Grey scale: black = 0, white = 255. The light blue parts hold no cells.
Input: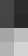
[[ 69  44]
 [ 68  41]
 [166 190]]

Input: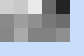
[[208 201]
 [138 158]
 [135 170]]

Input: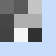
[[106  90]
 [ 70 175]
 [ 66 245]]

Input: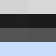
[[211 211]
 [ 29  30]
 [ 84  84]]

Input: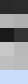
[[ 42  44]
 [181 175]
 [ 25  51]]

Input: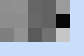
[[143 145]
 [141 141]
 [127 146]]
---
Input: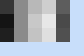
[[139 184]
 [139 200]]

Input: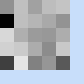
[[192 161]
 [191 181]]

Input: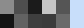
[[78 27]
 [98 62]]

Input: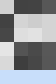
[[ 66  67]
 [212 205]]

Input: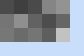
[[ 63  74]
 [143  98]]

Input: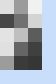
[[155 241]
 [113 212]]

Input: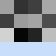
[[ 50  63]
 [156 164]]
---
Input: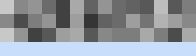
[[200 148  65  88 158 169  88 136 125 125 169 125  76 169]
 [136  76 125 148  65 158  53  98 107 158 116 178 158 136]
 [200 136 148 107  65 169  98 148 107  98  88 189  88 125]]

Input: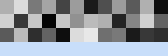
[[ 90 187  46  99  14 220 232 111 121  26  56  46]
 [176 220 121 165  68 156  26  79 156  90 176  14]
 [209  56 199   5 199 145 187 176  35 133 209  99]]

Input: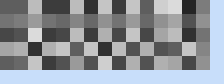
[[165 176  49 176 197  94 197  49 188  82 176  82  94 197 133]
 [115 124 154 115 104 133 104 145 115 154 104 145 165  82 145]
 [ 94  94 188  60  60 188  49 197  60 197  94 207 219  37 124]
 [ 94 104 197  60  82 154  82 207  71 176  82 176 165  71 145]
 [ 71  82 219  60  71 188  60 176  71 197  71 165 188  49 115]]

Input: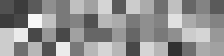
[[204 235  72 152  72 161 102 102 152 102 143 121 143 204 213 152]
 [ 81  60  90 143 121 192 161 213  90 204 171 111 192 102 131  90]
 [204 111 183  81 235 121 183 213 183  72 213 183  49 111 171 161]
 [ 60  72 247 192 121 131  81 183 171 121 143 131 225 171 152 131]]

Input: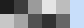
[[199 165  81  50 102]
 [ 29  61 155 228 189]]

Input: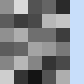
[[206  52  20  83 174]
 [ 92  61  73 183 195]
 [144 217  83 101  42]
 [144 174 111 111  61]
 [133 183 133  52  73]
 [ 92 101 164 153 121]]
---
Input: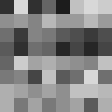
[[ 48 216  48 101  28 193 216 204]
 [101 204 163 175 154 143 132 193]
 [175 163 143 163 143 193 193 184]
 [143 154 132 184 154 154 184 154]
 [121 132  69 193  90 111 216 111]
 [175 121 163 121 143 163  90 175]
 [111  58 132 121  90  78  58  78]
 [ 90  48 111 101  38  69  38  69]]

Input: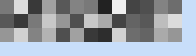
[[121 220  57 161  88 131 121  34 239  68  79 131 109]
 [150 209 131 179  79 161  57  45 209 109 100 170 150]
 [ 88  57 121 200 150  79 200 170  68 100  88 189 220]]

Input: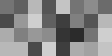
[[184 184  74 207  62 172 162 196]
 [ 74 152 207  96  62 128  85 184]
 [172 128 152 140  52  43 116 207]
 [116  96 184  85 196 116 140 107]]

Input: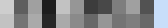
[[194 116 170  38 170 138 104 150 116 126 104]
 [206  94 160  29 194 150  60  72 126 160  82]]

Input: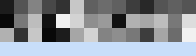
[[  8 120 189  17 241 211 142 154  17 177 166 189 120 221]
 [ 28  84 131  72  50 199  96 108  96  61  40  84  96  84]
 [177  50 199   8  28 166 211 131 142 120  61 166 108 241]]

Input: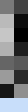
[[ 21 143]
 [101  89]
 [122  66]
 [155  42]
 [177  31]
 [186  12]
 [198   0]]

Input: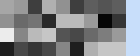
[[166 154  62 176 145  62  94  84  94]
 [236 134 186 198  84  72 106 125 154]
 [145 106 116  41 186 186 154   6  53]
 [ 30  72  53  72 134  30 176 198 198]]

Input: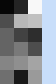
[[ 77 183 192]
 [133 143 164]
 [100 121  77]
 [100  66  45]
 [  6  36 248]
 [111  24 154]]
